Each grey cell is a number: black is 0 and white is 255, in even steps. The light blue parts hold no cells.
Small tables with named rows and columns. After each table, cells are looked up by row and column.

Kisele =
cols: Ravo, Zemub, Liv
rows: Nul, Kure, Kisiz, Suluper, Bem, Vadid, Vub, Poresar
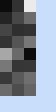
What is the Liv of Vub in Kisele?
111
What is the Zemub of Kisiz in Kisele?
47
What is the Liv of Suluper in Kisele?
119
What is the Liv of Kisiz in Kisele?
50
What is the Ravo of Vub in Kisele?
57
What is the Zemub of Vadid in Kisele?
54
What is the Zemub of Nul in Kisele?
50
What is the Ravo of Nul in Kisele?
12

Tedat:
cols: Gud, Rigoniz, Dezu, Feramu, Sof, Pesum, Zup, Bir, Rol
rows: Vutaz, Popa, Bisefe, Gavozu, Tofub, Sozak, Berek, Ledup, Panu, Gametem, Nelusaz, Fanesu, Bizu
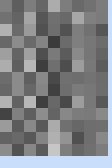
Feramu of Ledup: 133
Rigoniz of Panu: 98
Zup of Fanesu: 80
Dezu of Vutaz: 125
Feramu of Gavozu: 132
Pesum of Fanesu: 147
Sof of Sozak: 111
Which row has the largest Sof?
Bizu

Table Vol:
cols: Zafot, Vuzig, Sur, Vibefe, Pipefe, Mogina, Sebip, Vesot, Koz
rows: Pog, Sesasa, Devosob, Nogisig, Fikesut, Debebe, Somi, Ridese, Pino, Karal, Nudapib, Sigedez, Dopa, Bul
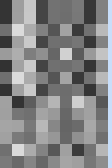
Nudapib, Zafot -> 165
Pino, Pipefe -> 181
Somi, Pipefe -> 85
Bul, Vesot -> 119
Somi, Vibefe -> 130
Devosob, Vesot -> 113

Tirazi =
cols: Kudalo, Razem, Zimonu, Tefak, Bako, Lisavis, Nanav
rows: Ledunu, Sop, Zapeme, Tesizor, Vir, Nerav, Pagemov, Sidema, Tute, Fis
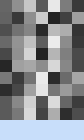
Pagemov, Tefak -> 234
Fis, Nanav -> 77
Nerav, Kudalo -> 38
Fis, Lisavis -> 45
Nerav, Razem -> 160
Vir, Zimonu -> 212
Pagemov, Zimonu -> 115
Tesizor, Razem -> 147
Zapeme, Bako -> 186
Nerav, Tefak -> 140
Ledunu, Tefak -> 89
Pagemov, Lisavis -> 107
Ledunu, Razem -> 144
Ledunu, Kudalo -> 102
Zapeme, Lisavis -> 173

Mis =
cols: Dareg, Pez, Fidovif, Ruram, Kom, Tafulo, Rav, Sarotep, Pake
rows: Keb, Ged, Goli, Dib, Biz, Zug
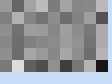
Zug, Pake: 23
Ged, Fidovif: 133
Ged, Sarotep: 158
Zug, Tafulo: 62
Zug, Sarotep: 180
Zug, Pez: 221
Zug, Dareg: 122
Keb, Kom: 124
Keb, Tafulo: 163

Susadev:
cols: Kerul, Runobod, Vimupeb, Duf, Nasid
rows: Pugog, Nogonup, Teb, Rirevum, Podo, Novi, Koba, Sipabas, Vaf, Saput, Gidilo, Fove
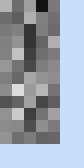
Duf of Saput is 116
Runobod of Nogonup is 95
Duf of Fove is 99
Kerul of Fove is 147
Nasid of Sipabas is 116
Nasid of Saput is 160
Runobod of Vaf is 100
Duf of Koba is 147
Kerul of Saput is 146
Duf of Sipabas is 182

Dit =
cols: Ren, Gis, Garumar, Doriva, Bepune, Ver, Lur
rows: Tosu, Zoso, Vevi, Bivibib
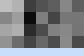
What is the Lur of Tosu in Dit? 94
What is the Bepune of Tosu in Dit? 94
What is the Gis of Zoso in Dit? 157
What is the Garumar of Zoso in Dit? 12
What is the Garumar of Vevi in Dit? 44
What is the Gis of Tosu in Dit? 178

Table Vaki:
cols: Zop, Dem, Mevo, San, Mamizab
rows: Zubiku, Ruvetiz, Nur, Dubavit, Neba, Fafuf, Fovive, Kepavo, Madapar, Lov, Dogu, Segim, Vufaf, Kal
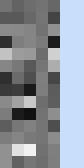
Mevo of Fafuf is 89
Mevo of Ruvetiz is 104
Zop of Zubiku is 115
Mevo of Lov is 17
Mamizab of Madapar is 94
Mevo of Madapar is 200
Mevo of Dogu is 129
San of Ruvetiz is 117
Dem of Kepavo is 61
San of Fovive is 127
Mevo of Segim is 121
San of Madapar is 110
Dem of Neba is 156
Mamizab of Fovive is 71
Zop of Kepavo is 57
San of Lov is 115
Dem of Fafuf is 120
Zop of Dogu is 93
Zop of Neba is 194

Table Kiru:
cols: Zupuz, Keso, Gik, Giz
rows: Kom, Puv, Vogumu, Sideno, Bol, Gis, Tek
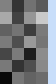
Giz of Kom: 90
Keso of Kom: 52
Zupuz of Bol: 70
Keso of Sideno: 78
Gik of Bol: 29
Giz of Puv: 201
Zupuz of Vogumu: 97
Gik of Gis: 79
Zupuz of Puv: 169
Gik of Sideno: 153
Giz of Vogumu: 122
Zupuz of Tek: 9
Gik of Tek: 99
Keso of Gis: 51
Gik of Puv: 150

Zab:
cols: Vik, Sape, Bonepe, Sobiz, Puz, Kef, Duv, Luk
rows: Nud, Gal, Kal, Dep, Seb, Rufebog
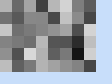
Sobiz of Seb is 177
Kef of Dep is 83
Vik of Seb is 144
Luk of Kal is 211
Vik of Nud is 179
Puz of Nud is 183
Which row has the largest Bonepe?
Seb

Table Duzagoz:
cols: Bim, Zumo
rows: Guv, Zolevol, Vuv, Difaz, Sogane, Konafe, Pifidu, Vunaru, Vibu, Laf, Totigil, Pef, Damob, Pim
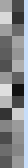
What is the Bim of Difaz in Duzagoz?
100
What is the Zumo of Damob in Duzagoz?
133
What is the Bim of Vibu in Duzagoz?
184
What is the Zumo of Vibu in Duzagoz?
69
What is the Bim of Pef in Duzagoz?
75
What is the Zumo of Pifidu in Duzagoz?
96
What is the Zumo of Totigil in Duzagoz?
155
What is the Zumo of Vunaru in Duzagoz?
17
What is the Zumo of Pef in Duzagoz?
142
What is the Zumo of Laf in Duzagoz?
207
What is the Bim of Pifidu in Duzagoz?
151
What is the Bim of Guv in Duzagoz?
166
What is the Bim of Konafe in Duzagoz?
80
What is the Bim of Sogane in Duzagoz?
93

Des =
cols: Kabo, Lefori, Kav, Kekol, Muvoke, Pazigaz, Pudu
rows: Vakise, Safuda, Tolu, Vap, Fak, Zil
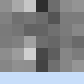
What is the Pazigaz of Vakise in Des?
140
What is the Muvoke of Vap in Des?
103
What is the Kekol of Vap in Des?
110
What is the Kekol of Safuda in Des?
108
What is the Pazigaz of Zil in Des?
134
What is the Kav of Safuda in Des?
118
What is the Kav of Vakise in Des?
198
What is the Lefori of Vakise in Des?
169
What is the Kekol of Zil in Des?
67
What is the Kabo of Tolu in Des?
122

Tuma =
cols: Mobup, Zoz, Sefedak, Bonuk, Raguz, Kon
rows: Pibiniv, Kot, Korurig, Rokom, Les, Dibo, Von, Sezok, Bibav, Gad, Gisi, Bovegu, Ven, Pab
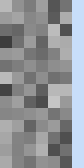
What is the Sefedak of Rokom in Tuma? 156
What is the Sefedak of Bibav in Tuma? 97
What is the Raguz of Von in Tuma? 112
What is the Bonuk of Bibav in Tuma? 76
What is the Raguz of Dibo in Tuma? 142
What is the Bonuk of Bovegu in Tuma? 167
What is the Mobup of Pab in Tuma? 170
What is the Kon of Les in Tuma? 174
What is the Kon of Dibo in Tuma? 148
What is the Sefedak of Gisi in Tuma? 100
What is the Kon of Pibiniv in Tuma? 115
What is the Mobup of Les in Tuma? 150
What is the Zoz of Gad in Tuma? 137
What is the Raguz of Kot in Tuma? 91
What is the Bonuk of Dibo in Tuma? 125
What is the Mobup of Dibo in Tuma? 114
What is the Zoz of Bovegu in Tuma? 131
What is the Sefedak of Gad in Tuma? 143
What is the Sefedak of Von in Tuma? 113
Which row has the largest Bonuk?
Ven

